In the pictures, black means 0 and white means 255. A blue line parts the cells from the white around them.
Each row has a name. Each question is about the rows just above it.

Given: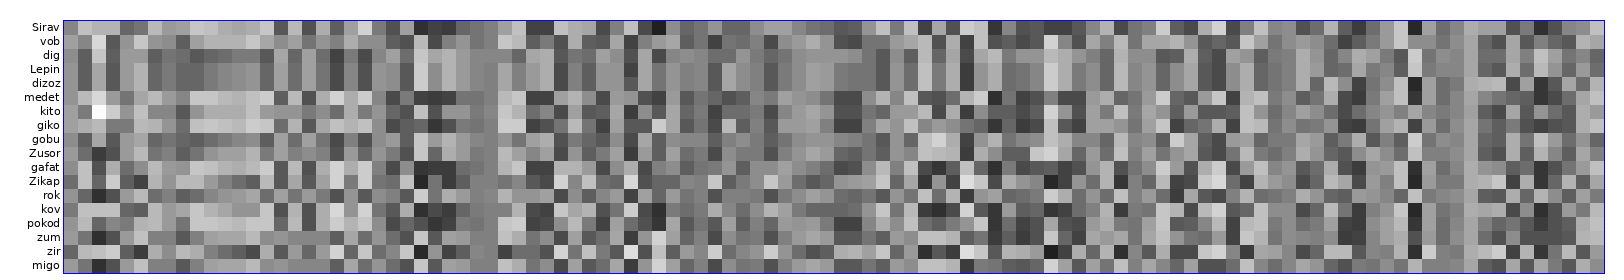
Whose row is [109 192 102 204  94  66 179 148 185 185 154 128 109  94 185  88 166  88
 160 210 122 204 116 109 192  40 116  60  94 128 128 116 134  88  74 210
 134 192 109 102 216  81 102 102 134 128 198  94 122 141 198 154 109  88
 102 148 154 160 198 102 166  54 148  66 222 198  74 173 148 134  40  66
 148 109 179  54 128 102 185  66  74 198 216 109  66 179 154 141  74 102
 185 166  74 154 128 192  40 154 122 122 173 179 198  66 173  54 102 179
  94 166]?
Zikap
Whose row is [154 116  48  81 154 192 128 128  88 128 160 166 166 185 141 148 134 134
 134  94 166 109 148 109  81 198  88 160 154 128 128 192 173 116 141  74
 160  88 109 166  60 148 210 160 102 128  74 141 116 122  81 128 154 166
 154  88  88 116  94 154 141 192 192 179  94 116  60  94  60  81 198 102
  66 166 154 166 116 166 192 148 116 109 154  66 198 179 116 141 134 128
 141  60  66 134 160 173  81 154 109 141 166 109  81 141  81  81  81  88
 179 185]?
zum
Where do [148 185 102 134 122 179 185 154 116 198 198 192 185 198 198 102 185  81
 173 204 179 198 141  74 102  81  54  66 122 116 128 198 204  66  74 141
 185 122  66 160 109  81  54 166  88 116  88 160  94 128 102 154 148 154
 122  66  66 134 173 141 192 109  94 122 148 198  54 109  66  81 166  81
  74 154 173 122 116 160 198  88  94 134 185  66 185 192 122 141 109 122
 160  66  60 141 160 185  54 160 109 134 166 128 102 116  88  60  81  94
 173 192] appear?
pokod
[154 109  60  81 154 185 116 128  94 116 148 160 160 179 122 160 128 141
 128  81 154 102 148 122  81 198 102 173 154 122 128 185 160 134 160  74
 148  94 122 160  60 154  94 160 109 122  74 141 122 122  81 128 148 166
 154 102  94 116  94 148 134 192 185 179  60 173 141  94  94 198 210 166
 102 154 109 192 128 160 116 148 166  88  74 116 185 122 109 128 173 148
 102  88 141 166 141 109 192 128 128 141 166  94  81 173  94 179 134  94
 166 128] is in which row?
Zusor
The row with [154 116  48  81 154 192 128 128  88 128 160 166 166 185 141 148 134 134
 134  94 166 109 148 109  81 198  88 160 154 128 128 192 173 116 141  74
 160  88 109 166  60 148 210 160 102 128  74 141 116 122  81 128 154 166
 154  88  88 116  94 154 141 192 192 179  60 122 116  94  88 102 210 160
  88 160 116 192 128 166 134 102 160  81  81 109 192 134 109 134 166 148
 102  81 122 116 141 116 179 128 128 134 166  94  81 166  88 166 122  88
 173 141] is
migo

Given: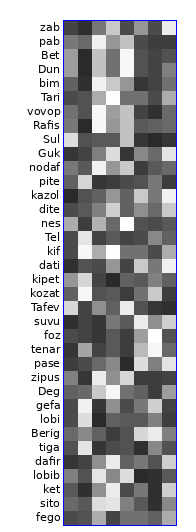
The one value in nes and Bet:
[82]
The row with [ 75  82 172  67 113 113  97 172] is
fego
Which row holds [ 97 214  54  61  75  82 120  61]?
pite
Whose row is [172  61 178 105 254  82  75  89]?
nes

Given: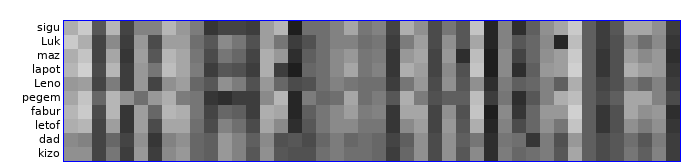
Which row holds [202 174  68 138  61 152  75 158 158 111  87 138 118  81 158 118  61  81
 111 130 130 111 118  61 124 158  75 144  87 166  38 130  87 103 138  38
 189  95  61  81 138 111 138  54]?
Luk
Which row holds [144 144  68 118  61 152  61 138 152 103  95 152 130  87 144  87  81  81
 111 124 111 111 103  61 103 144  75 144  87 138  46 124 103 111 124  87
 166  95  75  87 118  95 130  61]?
kizo
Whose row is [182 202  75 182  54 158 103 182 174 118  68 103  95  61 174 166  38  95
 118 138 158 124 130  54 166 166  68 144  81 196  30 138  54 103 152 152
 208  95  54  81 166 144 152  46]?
fabur

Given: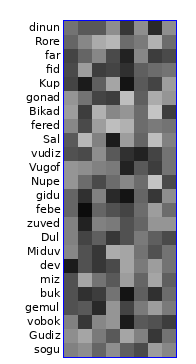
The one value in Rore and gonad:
[171]
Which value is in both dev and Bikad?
[157]

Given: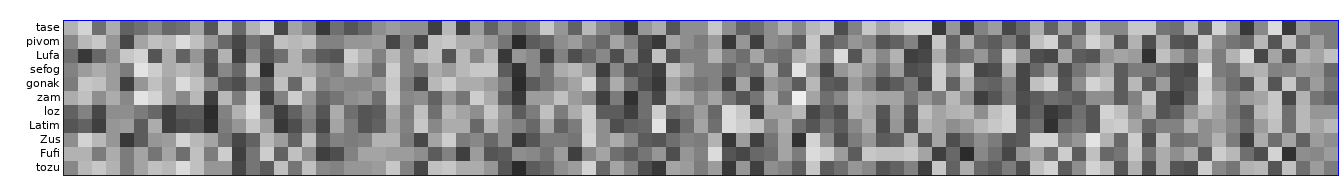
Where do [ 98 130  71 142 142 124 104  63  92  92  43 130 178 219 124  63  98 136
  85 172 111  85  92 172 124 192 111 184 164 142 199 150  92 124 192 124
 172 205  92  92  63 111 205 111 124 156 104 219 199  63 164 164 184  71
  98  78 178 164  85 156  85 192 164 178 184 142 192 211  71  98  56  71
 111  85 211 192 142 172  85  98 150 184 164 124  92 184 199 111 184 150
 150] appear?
loz
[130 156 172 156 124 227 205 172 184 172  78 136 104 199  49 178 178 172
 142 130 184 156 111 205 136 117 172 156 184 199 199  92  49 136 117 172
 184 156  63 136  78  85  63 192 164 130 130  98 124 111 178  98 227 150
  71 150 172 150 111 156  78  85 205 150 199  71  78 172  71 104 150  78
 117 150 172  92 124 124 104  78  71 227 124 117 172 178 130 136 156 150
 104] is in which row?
sefog
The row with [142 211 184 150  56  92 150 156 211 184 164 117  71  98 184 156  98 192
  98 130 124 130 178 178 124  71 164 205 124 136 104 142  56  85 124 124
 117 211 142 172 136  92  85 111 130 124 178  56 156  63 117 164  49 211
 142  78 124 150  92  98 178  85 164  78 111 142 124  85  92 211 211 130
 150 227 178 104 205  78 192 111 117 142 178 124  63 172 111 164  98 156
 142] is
Zus

